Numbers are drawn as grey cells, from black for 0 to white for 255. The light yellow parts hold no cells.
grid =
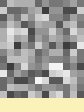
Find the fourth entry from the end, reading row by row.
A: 216
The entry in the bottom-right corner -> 89
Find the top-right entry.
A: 119
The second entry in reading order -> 190
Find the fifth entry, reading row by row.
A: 175
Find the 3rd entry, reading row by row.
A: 175
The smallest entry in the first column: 89
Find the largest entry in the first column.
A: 231
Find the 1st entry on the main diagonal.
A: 105
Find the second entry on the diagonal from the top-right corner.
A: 74
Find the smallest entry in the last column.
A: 74
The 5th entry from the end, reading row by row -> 190
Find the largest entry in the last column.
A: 231
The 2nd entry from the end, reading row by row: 190
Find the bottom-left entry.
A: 190
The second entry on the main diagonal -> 105

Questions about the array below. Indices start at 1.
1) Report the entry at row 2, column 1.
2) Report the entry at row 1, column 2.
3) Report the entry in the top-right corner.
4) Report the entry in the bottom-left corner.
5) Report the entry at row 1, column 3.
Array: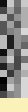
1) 72
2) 201
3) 201
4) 72
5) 114

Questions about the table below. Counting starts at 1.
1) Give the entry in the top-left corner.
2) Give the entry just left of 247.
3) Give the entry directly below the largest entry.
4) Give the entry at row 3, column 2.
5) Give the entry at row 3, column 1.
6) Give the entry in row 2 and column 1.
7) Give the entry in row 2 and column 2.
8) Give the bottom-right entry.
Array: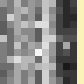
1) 152
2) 152
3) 109
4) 209
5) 109
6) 109
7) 125
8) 55

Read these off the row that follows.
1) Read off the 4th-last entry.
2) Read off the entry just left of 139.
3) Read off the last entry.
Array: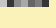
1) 168
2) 54
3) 54

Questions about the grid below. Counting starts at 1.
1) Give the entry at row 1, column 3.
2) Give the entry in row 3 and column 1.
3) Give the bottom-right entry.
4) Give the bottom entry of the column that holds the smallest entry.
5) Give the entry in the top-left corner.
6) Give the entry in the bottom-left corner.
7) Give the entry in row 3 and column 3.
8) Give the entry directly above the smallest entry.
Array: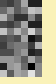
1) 92
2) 180
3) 135
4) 225
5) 76
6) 195
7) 49
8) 165

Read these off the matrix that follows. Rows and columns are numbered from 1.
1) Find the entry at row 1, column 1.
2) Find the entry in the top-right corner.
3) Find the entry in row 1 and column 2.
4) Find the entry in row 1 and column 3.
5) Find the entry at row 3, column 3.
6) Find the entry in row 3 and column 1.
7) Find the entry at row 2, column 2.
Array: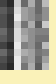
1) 66
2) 186
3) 41
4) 202
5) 233
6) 79
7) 66

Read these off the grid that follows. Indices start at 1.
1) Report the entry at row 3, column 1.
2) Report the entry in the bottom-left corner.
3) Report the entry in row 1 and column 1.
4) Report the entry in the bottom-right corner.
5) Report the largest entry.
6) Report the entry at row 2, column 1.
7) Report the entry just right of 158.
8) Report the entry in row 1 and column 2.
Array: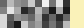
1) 216
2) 216
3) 103
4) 185
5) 242
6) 131
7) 65
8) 185

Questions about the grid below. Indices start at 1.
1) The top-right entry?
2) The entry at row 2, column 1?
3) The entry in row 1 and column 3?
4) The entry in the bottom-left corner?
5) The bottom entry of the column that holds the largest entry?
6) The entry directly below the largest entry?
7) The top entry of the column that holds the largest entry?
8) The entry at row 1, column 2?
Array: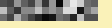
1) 96
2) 191
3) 150
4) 110
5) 38
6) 218
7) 231
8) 68

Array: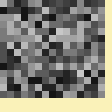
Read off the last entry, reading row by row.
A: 135
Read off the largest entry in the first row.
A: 186
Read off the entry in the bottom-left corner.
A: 92
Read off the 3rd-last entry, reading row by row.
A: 92
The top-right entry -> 79
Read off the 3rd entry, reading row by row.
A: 35
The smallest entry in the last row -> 21
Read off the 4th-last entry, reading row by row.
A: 35
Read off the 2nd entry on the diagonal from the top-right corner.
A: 92
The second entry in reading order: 107
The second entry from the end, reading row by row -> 63
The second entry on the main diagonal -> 63
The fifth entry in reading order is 135

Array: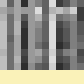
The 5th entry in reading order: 153
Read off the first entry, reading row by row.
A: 191
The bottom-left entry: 191
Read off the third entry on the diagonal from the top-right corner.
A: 127
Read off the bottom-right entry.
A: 111
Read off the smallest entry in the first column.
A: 165
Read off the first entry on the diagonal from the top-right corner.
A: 98
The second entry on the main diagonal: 141
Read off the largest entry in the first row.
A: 220
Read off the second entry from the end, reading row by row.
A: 127
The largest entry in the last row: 207
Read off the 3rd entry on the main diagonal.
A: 165
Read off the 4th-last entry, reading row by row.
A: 46
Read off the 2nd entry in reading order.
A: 98
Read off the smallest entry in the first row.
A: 46
